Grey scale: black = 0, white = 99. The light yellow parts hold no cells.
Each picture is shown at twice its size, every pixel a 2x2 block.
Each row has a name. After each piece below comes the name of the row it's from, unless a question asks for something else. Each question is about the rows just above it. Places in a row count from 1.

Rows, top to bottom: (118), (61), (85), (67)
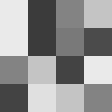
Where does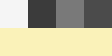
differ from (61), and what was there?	1, [91]
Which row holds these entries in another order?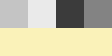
(118)
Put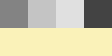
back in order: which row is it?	(67)
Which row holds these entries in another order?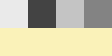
(85)

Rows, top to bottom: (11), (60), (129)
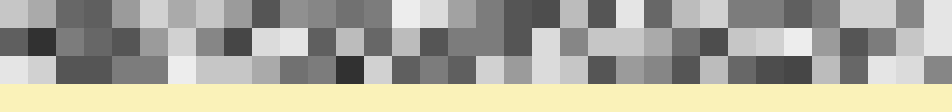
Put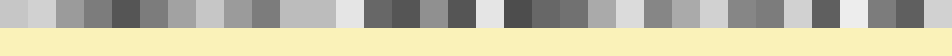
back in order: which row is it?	(11)
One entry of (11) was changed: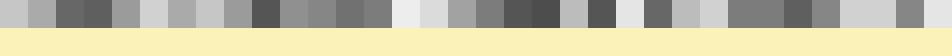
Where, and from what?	30, [48]
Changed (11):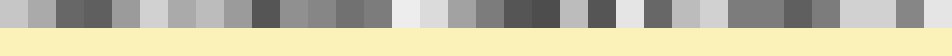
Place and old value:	8, [77]
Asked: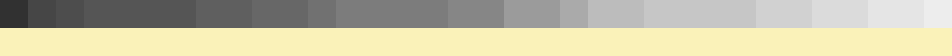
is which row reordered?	(60)
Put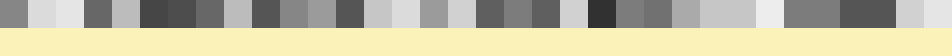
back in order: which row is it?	(129)

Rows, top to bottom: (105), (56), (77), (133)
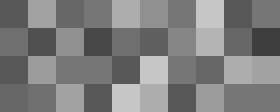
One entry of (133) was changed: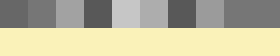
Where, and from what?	2, [43]
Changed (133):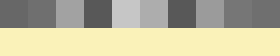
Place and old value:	10, [46]
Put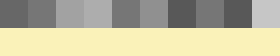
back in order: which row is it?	(105)
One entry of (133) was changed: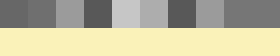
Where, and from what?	3, [63]
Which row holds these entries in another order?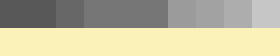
(77)
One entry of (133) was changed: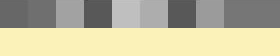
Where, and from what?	5, [77]

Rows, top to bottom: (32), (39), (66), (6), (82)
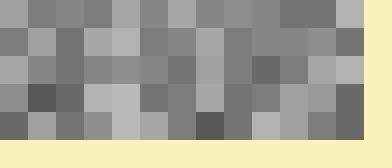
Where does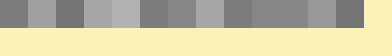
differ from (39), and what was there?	12, [55]
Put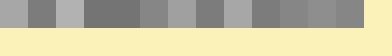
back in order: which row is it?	(39)
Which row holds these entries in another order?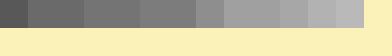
(82)
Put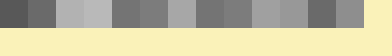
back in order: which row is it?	(6)
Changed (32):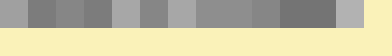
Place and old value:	8, [52]
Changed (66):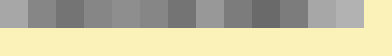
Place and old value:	8, [62]
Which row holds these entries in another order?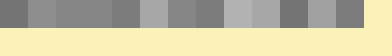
(39)

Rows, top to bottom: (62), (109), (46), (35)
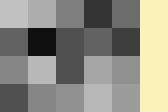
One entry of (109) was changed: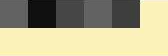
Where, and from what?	3, [31]
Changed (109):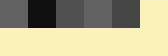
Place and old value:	5, [24]
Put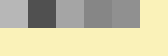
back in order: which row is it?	(46)

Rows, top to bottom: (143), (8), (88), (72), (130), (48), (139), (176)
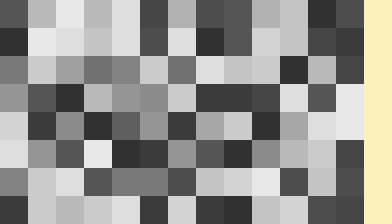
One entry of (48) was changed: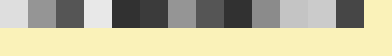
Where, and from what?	11, [72]
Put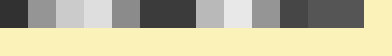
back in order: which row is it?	(72)

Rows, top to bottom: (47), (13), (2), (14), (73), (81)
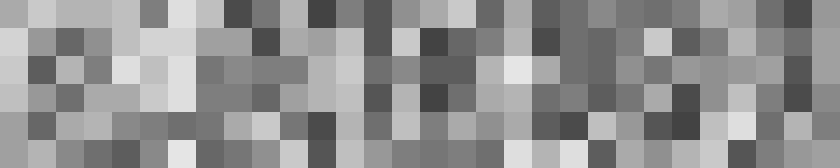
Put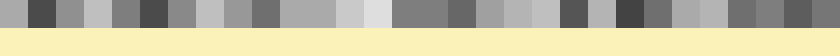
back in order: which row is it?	(14)
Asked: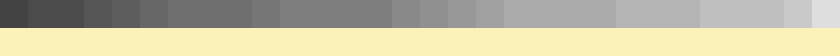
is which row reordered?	(14)
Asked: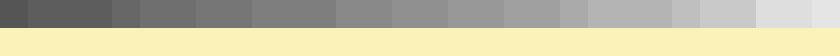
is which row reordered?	(2)
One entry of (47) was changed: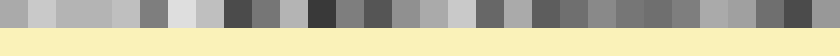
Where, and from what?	12, [26]
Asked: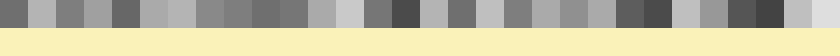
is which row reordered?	(73)

